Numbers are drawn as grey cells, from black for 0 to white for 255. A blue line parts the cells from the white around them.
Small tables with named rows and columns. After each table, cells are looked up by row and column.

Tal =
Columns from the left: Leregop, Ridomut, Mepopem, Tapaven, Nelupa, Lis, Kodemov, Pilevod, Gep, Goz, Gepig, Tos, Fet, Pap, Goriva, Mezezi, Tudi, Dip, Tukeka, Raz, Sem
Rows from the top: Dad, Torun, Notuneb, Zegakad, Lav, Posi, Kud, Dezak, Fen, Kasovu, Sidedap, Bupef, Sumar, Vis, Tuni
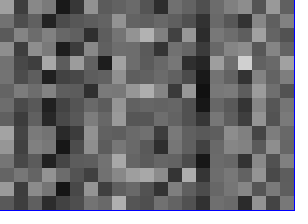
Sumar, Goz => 158
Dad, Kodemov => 146
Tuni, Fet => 99
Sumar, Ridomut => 119
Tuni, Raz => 68
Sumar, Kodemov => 64
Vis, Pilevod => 63
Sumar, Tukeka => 148
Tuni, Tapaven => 44
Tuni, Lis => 78
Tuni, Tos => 113

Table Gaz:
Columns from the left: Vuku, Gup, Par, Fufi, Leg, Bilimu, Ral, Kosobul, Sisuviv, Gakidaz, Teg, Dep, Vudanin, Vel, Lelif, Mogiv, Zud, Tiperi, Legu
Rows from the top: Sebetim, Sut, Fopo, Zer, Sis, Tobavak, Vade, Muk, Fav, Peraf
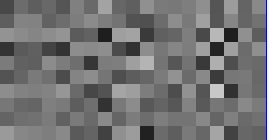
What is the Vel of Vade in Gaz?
146
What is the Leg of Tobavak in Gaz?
76
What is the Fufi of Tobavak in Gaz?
112
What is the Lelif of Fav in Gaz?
136
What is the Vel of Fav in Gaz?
116
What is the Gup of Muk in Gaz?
104
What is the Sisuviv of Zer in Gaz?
75

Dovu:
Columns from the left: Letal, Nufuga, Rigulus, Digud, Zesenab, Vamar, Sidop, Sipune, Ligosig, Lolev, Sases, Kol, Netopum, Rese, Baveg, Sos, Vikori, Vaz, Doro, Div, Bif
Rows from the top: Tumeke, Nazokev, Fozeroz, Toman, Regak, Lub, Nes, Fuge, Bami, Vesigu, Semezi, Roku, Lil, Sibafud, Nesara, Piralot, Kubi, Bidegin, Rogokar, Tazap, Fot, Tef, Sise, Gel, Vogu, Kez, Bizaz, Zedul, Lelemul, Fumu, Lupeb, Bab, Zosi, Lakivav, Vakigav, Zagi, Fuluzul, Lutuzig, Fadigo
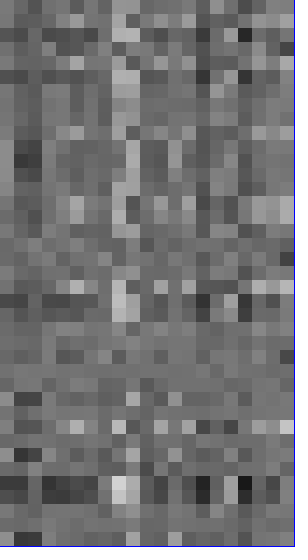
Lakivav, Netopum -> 91
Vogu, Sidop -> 108
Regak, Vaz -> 114
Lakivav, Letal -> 106
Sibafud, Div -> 119
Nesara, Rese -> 159
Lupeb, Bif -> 196
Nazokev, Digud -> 103
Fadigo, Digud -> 126
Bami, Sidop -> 115
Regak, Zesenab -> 124
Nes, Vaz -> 90
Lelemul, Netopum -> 145
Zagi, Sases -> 89
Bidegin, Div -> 106
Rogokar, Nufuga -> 99
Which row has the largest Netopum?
Fadigo

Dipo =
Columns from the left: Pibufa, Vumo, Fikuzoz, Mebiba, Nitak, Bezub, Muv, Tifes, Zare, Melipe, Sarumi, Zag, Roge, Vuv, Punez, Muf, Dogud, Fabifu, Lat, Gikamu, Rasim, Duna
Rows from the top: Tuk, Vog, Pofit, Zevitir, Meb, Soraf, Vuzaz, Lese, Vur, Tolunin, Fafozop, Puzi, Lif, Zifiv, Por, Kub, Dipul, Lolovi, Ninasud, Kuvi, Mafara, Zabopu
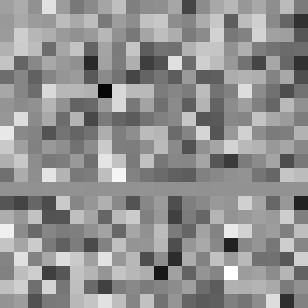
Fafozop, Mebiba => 153
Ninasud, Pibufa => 132
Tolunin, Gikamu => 123
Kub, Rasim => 205
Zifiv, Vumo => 146
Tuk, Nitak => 156
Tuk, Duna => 123
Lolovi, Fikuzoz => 203
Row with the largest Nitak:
Ninasud

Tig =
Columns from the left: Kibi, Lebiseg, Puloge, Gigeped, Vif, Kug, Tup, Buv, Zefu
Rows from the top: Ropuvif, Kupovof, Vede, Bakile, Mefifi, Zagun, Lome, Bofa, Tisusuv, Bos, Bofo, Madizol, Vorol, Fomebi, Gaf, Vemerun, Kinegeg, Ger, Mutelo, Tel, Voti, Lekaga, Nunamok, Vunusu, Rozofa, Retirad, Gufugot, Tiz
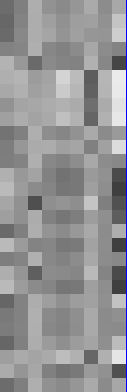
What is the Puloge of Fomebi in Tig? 139
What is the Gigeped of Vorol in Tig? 129
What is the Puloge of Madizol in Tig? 175
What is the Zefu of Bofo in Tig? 220
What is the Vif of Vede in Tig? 148
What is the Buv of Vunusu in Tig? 140
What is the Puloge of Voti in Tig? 139
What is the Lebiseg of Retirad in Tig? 170
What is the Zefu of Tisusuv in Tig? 231
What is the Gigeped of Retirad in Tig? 170
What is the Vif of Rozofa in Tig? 143
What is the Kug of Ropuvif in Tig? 150
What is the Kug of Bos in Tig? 146
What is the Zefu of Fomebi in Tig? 63
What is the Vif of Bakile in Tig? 129
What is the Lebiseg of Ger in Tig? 155
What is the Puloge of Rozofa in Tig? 173
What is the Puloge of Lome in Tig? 160
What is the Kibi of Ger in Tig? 186
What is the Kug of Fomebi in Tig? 120
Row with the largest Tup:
Gaf

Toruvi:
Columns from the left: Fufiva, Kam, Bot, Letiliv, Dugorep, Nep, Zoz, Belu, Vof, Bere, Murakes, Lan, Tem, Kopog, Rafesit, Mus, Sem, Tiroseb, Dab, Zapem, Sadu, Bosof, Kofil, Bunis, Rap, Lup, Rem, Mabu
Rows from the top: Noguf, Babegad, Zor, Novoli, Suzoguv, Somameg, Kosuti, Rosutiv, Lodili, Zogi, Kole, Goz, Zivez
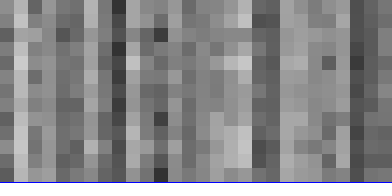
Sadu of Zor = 150
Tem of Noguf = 151
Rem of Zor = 90
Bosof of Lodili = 167
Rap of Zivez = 131
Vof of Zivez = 87
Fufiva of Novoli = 125
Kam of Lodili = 187
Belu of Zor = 126
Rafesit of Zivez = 134
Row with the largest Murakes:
Kole

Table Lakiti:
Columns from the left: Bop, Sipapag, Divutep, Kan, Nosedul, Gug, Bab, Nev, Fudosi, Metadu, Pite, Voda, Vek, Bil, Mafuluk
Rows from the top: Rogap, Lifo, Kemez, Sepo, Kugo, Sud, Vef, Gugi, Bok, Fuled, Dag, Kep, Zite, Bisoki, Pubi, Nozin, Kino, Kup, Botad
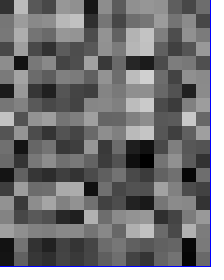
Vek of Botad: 115
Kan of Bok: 158
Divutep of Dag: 102
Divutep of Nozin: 89
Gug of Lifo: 193
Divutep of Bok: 147
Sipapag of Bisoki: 157

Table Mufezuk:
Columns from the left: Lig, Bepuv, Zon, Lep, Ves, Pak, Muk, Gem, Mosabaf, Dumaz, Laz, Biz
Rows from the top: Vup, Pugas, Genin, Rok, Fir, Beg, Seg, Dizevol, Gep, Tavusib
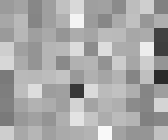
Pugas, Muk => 155
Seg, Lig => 126
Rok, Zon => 148
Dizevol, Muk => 163
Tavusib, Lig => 206
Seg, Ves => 160
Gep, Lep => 148
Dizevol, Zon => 178
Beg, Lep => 188
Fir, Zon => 148
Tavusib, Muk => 179
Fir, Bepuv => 171
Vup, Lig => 155

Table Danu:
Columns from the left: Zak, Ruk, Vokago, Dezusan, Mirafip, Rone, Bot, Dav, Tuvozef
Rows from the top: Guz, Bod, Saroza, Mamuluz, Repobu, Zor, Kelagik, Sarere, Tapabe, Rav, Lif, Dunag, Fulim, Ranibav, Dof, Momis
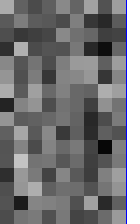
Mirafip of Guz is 137
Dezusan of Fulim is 67
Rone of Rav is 95
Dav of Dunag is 83
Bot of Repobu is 155
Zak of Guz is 171
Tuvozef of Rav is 82
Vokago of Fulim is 122
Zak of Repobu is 136
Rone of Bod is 127
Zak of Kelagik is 172
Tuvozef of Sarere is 115
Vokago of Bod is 92
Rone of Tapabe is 99
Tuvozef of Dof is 96
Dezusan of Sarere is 77
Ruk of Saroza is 56
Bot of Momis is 75
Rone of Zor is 136
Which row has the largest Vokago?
Ranibav

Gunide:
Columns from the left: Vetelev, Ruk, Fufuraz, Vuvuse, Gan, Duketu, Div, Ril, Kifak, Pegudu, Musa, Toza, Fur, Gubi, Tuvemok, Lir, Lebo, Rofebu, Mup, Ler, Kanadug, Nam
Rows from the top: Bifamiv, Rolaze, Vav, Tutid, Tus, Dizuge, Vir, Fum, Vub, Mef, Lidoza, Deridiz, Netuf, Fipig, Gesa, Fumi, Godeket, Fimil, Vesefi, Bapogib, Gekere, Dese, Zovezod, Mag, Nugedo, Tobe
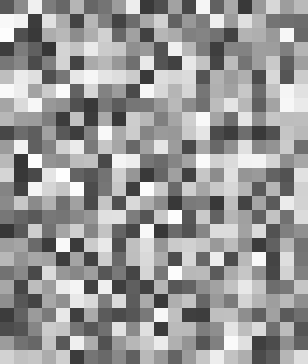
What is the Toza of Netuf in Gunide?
102
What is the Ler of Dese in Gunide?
158
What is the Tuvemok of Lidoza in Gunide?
167
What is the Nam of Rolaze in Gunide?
108
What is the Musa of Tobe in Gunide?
185
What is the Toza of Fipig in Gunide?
200
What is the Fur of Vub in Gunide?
165
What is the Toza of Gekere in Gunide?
182
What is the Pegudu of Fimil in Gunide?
191
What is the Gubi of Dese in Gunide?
195
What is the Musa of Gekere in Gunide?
65
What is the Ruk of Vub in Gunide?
158
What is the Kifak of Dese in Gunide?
218
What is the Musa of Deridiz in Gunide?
118
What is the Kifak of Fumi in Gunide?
225
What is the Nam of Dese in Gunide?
142
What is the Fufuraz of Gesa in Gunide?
138
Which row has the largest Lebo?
Nugedo

